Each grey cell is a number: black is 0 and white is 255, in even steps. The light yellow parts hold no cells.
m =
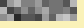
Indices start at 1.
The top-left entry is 70
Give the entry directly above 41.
99
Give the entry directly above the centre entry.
155
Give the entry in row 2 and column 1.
183
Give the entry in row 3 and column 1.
142
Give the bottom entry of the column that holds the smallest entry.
41
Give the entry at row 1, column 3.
183
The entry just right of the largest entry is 155
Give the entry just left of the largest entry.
183
